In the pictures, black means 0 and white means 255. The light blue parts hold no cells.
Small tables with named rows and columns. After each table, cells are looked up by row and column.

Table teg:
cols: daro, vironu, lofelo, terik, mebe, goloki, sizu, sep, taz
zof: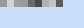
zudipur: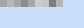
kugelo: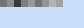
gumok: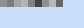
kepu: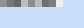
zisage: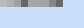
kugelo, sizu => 148
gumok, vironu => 123
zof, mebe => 107
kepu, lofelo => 102
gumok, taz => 102
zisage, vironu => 177
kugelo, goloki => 117
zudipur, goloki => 204
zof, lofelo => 158
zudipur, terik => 140
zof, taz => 92
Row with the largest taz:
kepu

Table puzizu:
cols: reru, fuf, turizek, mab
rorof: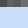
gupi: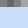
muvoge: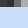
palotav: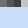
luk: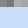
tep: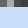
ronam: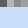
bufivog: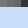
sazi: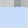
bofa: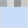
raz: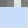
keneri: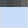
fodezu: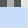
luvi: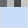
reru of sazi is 198
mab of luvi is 199
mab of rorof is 109
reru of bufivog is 118
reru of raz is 113
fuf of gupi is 104
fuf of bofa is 213
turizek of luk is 173
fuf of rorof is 98
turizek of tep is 74
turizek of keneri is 82
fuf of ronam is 182
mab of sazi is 184
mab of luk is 166
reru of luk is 135

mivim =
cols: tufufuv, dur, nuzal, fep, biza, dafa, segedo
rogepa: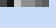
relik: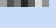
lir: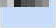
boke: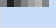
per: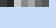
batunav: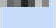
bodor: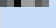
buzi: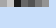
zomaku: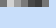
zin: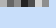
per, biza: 165
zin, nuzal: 141
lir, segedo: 145
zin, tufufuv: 179
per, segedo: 87
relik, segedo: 145
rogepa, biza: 143
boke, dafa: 181
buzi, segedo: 148
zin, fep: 34
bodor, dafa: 90
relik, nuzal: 122
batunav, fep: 40
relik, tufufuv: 160
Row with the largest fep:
bodor

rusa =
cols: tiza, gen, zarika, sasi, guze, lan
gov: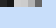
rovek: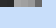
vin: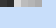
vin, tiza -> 54
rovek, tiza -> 44
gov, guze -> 178
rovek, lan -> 105
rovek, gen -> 42
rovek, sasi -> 160
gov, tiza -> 37
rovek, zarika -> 166
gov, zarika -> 207
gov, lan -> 102
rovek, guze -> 152
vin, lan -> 172
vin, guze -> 181
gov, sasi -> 204
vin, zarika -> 218

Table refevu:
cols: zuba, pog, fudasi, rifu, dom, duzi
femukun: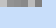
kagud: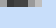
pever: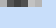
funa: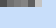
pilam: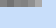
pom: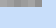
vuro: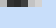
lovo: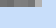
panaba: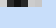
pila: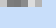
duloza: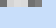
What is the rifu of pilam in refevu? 130
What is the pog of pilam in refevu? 115
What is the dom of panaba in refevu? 204
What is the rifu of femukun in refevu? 137
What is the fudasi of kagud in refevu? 67
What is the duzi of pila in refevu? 180
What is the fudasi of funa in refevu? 124

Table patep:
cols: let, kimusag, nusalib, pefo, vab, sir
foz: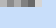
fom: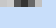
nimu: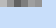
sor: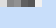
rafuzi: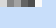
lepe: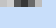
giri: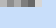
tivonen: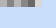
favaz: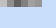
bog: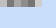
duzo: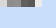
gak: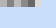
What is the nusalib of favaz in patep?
97
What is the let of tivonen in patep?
180
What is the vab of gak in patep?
103
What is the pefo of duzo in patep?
95
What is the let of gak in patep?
180
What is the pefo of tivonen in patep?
136
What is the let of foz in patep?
183
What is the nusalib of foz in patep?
173
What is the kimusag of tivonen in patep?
134
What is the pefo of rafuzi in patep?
100
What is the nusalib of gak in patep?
188
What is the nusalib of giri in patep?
172
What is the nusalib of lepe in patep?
87

